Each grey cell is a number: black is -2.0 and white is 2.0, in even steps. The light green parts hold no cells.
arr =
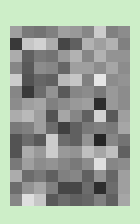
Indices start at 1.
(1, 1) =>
0.5
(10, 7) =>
0.3
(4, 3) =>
0.2
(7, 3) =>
0.6
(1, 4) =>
0.0
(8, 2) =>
0.9
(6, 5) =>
-0.6
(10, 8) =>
-1.4
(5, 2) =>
-0.7
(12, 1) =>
-0.1
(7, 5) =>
0.2
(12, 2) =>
0.5
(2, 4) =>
0.7
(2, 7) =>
0.8
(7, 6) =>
0.4
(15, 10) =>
0.6
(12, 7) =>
0.2
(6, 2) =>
-1.1
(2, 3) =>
1.3
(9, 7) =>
-0.1
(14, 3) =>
0.6
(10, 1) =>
-0.7
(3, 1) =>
0.7
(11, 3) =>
0.4
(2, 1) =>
-1.1
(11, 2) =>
0.7
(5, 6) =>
1.1
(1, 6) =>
0.4
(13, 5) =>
0.0
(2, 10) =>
0.0
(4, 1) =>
0.1
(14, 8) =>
-1.3
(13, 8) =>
0.3
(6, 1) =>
0.1
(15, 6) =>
-0.5
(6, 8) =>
-0.1

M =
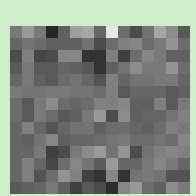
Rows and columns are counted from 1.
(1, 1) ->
-0.1
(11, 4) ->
-1.0
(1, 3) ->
-0.1
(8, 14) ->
-0.2
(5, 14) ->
-0.1
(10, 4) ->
0.1
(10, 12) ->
-0.3
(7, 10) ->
0.1
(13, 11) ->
-0.2
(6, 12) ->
-0.4
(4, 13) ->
-0.1
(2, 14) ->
0.3
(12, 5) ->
-0.3
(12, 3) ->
-0.4
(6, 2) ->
-0.2
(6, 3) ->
-0.2
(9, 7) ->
-0.2
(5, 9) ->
0.0
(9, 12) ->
-0.5
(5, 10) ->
-0.4
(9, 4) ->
-0.7
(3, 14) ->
-0.5
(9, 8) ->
-0.5
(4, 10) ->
-0.2
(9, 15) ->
-0.1
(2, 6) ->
-0.5
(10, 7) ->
-0.4
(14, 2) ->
-0.5
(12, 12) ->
-0.1
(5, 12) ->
-0.2
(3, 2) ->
0.0
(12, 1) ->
-0.4

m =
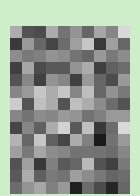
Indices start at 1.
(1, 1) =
0.7
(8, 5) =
0.4
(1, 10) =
1.4
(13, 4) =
-0.1
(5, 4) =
0.3
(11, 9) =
-0.3
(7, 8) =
0.2
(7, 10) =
-0.7
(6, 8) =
-0.4
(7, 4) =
0.7
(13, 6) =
0.5
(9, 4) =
0.7
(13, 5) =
-0.2
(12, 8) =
-0.7
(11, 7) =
-0.2
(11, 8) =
-0.2
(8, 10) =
0.4
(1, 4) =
0.7
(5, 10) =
0.4
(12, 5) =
-0.6
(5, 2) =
0.1
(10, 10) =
0.4
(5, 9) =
-0.8
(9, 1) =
-0.9
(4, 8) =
-1.0
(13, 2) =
0.7
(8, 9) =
0.4
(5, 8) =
-0.4
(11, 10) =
0.1
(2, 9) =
0.5
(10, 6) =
0.7
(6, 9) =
0.3

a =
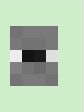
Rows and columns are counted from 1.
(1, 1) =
-0.2
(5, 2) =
-0.1
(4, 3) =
-0.3
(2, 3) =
-0.2
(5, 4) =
-0.2
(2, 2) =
-0.2

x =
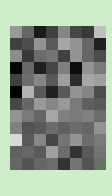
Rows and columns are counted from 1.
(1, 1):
0.4
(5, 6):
-1.3
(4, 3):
-1.5
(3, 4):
-0.2
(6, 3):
-0.6
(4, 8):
-0.1
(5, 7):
0.6
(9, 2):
-0.7
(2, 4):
-0.6
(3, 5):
-1.0
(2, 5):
0.6
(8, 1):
0.3
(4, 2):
-0.4
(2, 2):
-0.8
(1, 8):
1.0
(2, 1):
-1.0
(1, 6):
-0.9
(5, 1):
-1.0
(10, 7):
-0.3
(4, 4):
-0.9
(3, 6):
0.3
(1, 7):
-1.1
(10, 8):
-0.1
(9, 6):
-0.3
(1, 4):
-1.0
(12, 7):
-0.7
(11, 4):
0.5
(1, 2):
-0.4
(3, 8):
-0.8
